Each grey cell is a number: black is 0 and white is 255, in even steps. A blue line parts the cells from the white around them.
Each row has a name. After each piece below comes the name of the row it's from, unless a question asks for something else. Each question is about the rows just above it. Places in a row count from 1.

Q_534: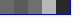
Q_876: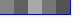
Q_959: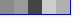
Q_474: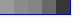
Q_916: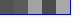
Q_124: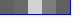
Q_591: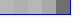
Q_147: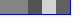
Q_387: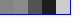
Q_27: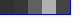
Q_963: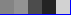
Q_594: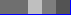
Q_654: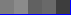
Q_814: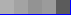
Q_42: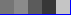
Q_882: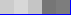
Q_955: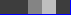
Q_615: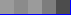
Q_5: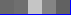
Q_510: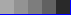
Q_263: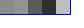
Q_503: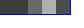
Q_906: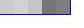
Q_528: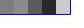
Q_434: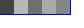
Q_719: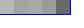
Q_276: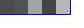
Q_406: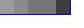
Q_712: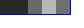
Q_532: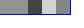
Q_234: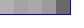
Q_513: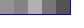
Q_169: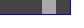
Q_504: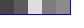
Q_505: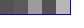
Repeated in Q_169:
[68]
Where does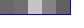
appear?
Q_5
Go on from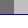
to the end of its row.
[125  83]
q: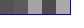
Q_916
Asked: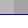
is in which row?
Q_719
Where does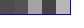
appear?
Q_276

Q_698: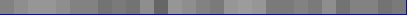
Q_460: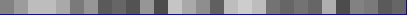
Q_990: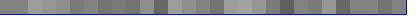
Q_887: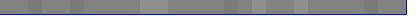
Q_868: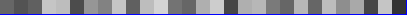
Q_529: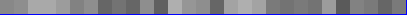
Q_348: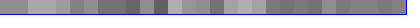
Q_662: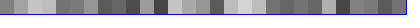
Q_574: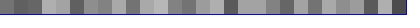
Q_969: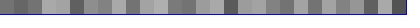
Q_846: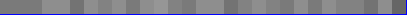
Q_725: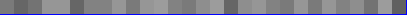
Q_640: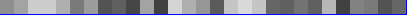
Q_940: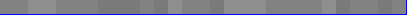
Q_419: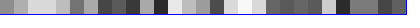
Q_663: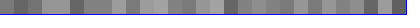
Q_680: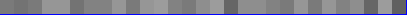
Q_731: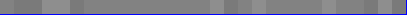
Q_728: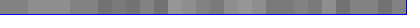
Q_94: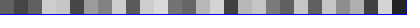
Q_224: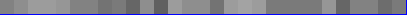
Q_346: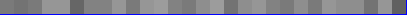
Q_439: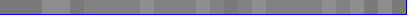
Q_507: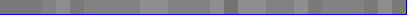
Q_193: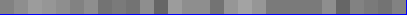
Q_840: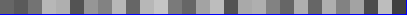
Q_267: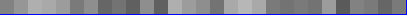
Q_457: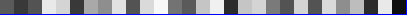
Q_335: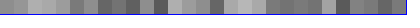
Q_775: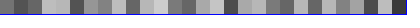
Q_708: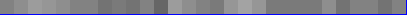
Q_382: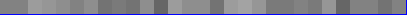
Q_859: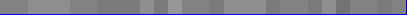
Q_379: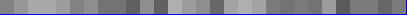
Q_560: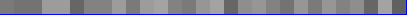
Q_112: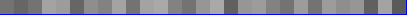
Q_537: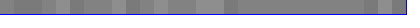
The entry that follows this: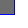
[122]
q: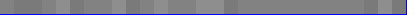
Q_537
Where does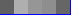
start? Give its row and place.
Q_529, 12
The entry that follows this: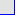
[83]
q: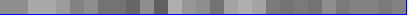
Q_348
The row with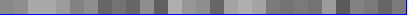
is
Q_529
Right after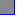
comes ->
[142]

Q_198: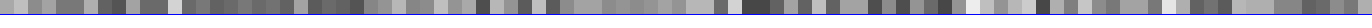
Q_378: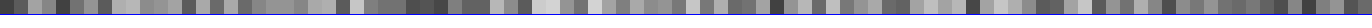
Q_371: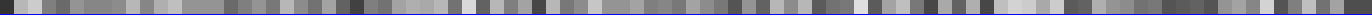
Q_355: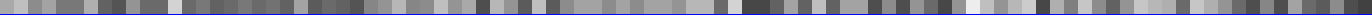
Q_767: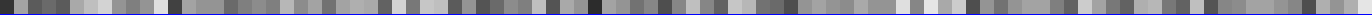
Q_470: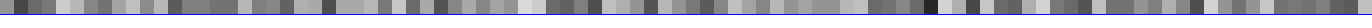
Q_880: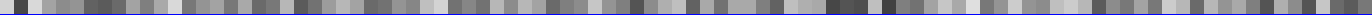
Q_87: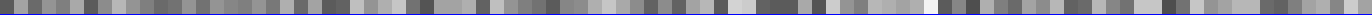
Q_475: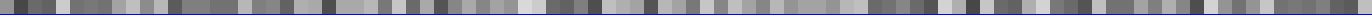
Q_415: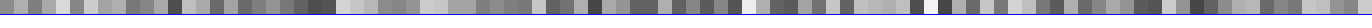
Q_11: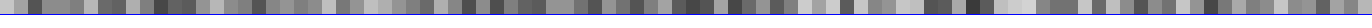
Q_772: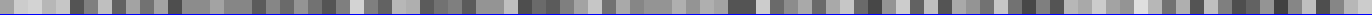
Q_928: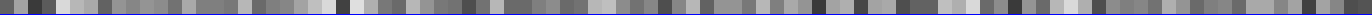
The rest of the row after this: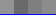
[127 183 140 163 114 163 175 169  98 211 120 198 191  91 148  84 106 140
 127 191  84 169 148  44 163 148 114 134  78 134 191 134  98 198 183 114
 106  78 148 163 148 140 169 148 148 223 134 229 169 204  78 148 114 148
 163 163 127  98 204 163 120  98 175 183 120  98 191  84 134 140 163 163
 148 134  78 175 148 175 229]
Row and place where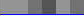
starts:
Q_11, 40
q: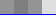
Q_767
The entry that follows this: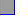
[183]
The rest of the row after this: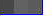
[148 183 140 127  84 134 148 127 140 191 120 148 191 175 148 127 106 175
 134  78 140  78 127  98  91 148 148 114  84 148 114  84 127 163  91  71
  84 163  71 106 148  91 127 204 163 204  91 198 134 148 198 191  84  91
 169  58  91 191 204 211 134 114 114 198 106 191 140  84 140 114 198 148
  71 120 169 127 140 198 140 148  98 163 134 183]
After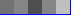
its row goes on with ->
[134  98 198 183 114 106  78 148 163 148 140 169 148 148 223 134 229 169
 204  78 148 114 148 163 163 127  98 204 163 120  98 175 183 120  98 191
  84 134 140 163 163 148 134  78 175 148 175 229]
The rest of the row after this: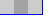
[ 91 198 134 148 198 191  84  91 169  58  91 191 204 211 134 114 114 198
 106 191 140  84 140 114 198 148  71 120 169 127 140 198 140 148  98 163
 134 183]

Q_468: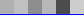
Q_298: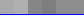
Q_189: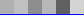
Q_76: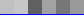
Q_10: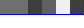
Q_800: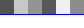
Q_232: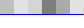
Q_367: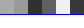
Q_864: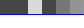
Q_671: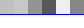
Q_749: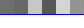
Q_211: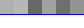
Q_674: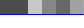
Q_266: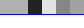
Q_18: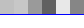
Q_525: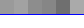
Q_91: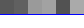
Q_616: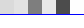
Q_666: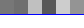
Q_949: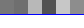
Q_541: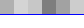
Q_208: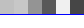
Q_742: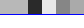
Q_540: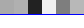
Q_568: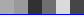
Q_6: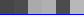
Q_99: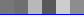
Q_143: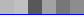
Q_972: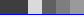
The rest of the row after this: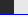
[134 170]
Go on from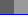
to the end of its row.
[162  82 170]
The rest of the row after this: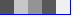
[141]
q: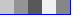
Q_671
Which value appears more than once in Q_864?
[70]

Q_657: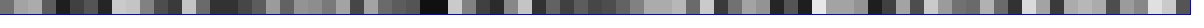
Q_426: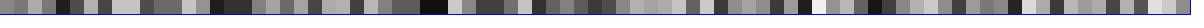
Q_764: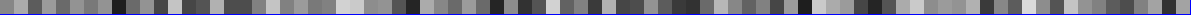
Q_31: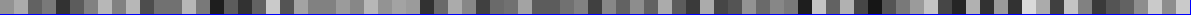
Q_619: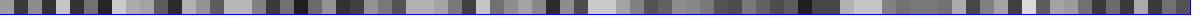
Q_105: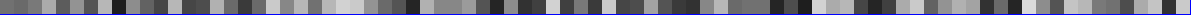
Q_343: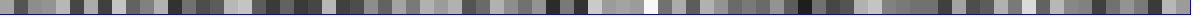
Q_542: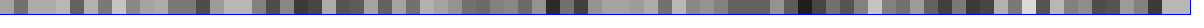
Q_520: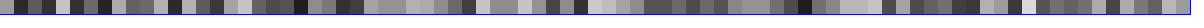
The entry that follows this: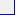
[147]
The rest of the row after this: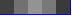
[183 155]
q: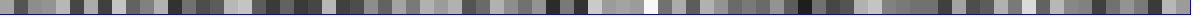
Q_343
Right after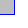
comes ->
[163]
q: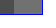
Q_31
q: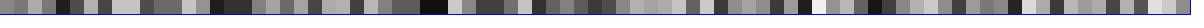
Q_426

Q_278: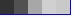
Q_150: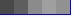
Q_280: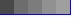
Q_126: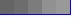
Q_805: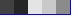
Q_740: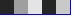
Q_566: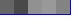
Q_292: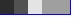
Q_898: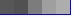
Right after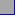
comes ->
[208]
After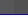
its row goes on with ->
[124 159 173]
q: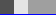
Q_292
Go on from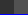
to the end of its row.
[167 208 201]

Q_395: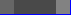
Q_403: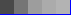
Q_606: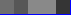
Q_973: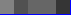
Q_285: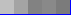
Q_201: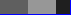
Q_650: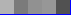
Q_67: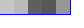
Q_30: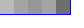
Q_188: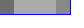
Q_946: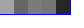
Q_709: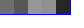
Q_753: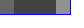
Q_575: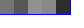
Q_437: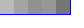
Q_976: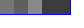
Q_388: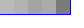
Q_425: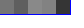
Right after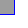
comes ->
[171]
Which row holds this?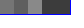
Q_976
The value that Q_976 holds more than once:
[60]
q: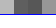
Q_67

